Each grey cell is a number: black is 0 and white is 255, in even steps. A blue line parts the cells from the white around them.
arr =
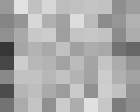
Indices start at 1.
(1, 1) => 153
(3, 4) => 204
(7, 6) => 202
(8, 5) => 203
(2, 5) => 161
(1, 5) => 189
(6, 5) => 194
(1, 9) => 142
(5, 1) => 71
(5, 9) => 172
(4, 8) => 168
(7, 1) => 76
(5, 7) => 164
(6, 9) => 176
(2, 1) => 133
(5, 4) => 179
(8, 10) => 142
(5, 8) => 196
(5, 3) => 184
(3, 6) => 195
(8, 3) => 196
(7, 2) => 181
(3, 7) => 198

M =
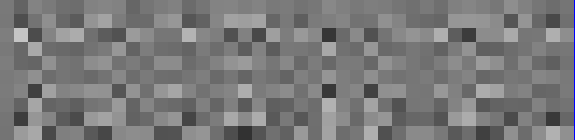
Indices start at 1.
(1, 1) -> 121
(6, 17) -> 118
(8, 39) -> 130
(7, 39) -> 102
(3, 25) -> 106
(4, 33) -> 123
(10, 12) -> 82
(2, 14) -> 86
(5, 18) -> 155
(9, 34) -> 172
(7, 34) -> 104
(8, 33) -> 131
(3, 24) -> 54
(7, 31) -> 118
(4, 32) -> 98
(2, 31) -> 106
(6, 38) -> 116
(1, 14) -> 107
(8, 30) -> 118
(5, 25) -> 122
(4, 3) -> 169
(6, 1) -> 122
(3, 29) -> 137
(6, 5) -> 117
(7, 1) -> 123
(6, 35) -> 103
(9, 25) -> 141
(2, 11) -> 107
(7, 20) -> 131
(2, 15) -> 98
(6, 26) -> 119
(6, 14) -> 117
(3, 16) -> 126
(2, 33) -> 150
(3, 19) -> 73
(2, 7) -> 148
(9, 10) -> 98
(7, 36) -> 162
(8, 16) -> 101
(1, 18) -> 126

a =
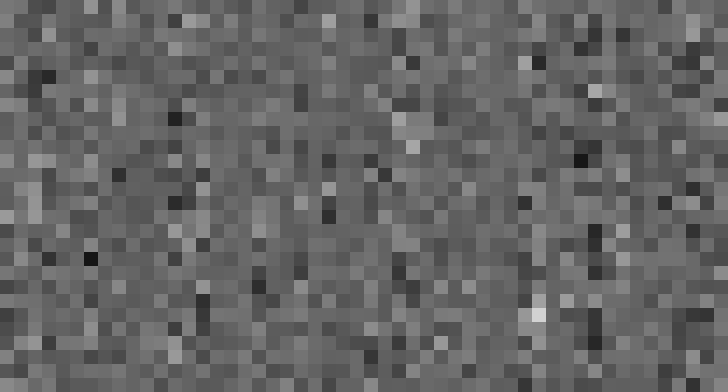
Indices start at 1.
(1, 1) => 119
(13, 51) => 120
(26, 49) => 90
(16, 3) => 150
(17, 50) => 50
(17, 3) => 97
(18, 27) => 111
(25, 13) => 145
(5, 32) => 115
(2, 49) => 112
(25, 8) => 92
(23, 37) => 99
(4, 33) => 110
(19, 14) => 121
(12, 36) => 107
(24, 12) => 113
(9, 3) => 100
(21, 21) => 95
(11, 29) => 97
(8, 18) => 94
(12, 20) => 113
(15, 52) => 125
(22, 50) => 103
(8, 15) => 105
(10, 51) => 109
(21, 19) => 46
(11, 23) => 100
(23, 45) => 102
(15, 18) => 100
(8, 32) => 78
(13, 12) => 78
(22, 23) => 82
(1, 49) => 123
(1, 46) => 96
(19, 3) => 108
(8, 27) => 108
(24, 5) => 98
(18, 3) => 73
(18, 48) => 113
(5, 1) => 75

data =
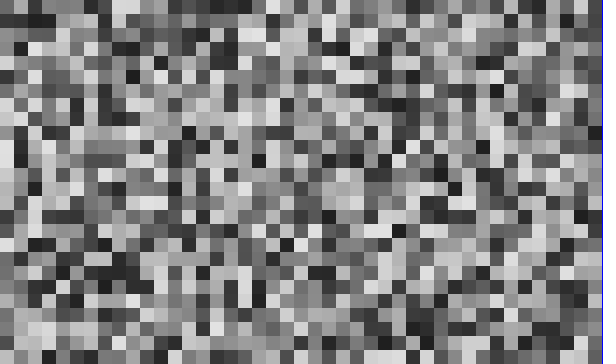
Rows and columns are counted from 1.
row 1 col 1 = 105
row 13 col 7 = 107
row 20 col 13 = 82
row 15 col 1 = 186
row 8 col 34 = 71
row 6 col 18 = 134
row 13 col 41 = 129
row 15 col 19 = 90
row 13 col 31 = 70
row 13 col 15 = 77
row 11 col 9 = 129
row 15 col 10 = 201
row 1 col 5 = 125
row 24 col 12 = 141
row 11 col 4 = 223
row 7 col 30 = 99
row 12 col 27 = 145
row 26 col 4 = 35
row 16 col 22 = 58
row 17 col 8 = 206
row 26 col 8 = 121
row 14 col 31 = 214
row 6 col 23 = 97
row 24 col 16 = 226
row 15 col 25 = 188
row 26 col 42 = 196
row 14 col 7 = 120
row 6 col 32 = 119
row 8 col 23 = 90
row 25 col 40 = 51
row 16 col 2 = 118
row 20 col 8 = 42
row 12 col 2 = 38
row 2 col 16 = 112
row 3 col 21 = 195
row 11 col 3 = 175
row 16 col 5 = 57
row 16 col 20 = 183
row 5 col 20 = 86
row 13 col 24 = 125

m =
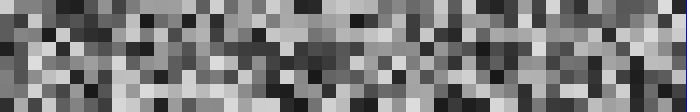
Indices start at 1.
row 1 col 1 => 205
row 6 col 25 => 106
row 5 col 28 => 84
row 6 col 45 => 63
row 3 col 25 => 181
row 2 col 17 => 147
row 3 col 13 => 75
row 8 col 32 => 27
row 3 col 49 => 203
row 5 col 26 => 203
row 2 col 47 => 170
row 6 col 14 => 208
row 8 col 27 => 30
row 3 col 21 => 184
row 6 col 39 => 177
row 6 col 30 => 165
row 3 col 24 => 132
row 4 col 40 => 97
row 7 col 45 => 207
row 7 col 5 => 70
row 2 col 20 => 126
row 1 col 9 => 67
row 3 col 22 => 184
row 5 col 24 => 58
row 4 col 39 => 219
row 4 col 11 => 30
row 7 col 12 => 197
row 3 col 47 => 216
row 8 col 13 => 155
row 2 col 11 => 26
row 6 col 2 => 83
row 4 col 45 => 82
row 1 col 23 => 40
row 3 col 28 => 211
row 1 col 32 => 199
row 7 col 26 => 147
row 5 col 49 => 102

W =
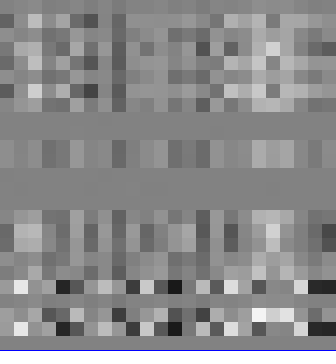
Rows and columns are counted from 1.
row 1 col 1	130
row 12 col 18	139
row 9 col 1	130
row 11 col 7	133
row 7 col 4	141
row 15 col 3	130
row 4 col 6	167
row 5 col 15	127
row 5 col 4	132
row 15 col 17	130
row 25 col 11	130
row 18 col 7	105
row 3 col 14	121
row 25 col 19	130
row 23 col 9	61
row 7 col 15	137
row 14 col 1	130
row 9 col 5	130
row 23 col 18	158
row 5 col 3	190
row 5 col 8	135
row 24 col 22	213
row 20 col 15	113
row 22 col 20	139
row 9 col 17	130
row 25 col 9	130
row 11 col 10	127
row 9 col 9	130
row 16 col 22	134
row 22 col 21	140
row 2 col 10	144
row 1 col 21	140
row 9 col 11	130
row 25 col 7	130
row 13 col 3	130
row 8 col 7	123
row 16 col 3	158
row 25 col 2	130
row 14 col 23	130
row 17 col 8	152
